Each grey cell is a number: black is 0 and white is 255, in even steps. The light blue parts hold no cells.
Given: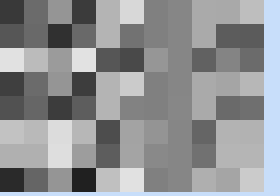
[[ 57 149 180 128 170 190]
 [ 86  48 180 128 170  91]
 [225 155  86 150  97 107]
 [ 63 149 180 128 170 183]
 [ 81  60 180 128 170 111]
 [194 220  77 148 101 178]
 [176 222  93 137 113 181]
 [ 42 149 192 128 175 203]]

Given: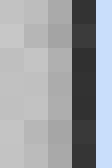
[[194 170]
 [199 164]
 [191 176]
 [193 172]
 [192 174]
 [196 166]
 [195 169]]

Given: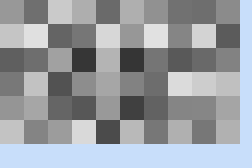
[[152 202 106 145 110]
 [197 100 215 225 211]
 [ 95 161 180 117 105]
 [120  82 166 109 205]
 [149 101 153  98 134]
 [195 156  75 119 119]]

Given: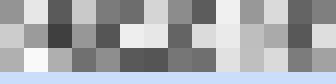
[[148  90 123 213  92 152 100]
 [204  63  85 231 219 190  88]
 [176 175 142  85 111 191 124]]

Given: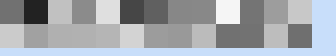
[[113 193 223  96 136 116 200]
 [203 176 181 156 187 114 111]]

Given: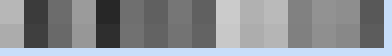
[[183 108  39  96  96 177 129 142]
 [172 105  46  99  99 173 128 136]]
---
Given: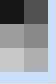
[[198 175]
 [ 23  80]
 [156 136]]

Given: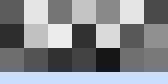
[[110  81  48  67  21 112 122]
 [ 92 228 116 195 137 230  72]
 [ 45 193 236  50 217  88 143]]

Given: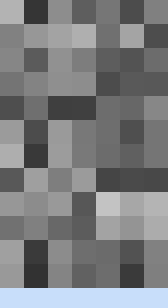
[[153  50 132  97 109  58 127]
 [179  53 141  94 118  76 128]
 [129 151 163 175 112 164  77]
 [134  91 145 125  93  83 108]
 [116 131 143 141  76  89  88]
 [ 78 111  63  64 109 103 135]
 [155  76 154 120 110  79 117]
 [174  57 156 121 108  96 117]
 [ 88 159 126 155  69  74  72]
 [151 140 153  87 195 167 180]
 [113 128 104  92 163 148 172]
 [160  58 140 110 107  82 129]]

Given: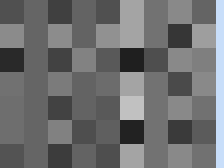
[[ 83 101  60  99  78 164 114 137 113]
 [ 80 101  64  99  80 164 114 137 100]
 [139 101 140  99 145 164 114  54 158]
 [ 41 101  66 130  89  31  78 137 127]
 [113 101 123  99 108 164 114  74 137]
 [110 101  66  99  89 193 114 137 113]
 [110 101 129  78  95  34 114  58  91]]

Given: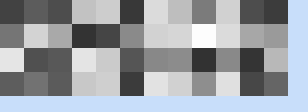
[[ 93 114  91 200 207  59 226 209 142 224  71 101]
 [ 66  92  77 194 205  56 219 190 123 209  77  60]
 [117 211 169  51  69 138 210 214 253 219 167 154]
 [229  80  88 228 203  85 136 140  50 137  52 184]]

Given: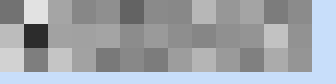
[[210 126 197 162 121 136 124 157 181 154 128 171 149]
 [114 226 165 135 143  99 138 136 183 151 164 124 139]
 [188  44 162 161 164 140 154 142 134 144 148 194 146]]

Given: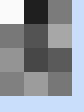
[[128 156 119]
 [250  31 123]
 [120  83 167]
 [148  71  90]]
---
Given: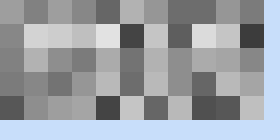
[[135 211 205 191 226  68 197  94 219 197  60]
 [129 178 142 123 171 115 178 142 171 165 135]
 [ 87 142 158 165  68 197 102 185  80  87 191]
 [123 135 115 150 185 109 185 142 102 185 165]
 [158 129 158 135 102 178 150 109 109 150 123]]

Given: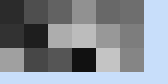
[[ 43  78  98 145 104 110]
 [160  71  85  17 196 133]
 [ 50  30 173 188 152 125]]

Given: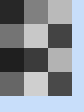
[[102 207  73]
 [116 200  67]
 [ 39 128 186]
 [ 31  59 179]]

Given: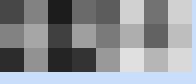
[[130 166  64 159 122 174  98 190]
 [ 44 146  36  51 153 224 182 217]
 [ 71 130  28 106  92 209 114 209]]

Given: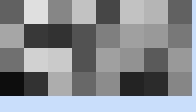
[[ 97 223 134 194  70 194 181  97]
 [112 209 202  82 160 146  90 153]
 [166  56  50  82 127 160 153 120]
 [ 13  50 173 104 140  35  43 134]]

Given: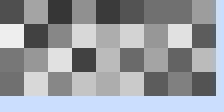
[[112 216 135 195 173 203  91 127  84]
 [ 78 165  53 143  59  84 112 112 158]
 [119 150 224  65 187 105 165  98 187]
 [237  65 135 216 173 210 150 224  91]]
